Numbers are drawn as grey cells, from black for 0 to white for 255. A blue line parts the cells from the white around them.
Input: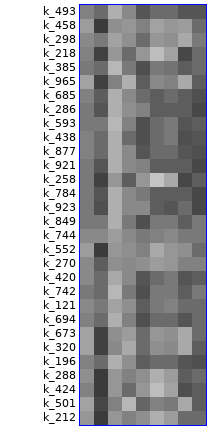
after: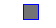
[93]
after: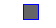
[129]

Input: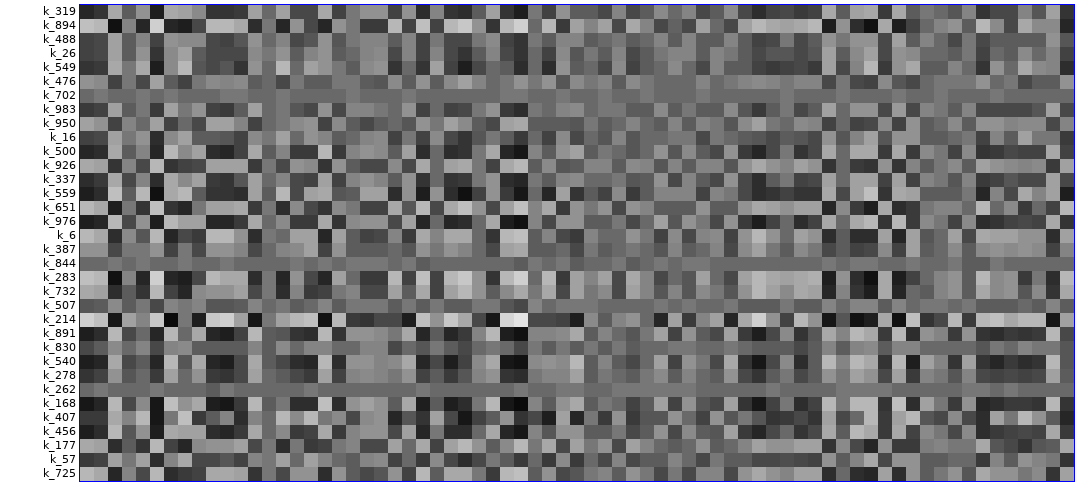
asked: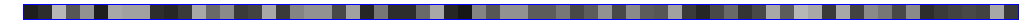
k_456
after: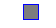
[132]
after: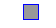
[72]
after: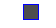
[72]
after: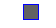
[72]
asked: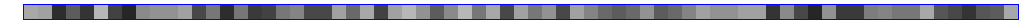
k_177
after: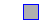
[30]

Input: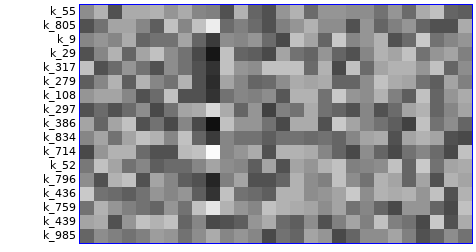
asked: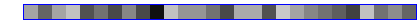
k_386
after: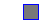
[193]
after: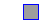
[149]
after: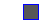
[178]
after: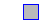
[193]

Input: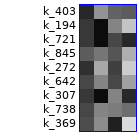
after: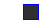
[168]
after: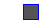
[175]
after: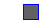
[92]
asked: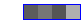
k_845
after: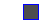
[140]
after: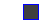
[204]

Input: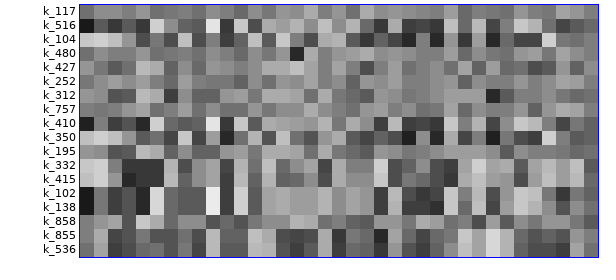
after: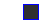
[199]
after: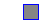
[126]

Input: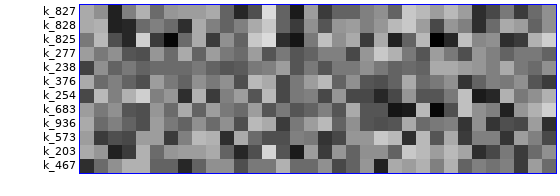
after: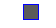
[121]
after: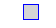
[85]
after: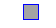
[46]
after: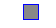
[144]
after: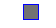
[128]
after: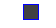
[144]

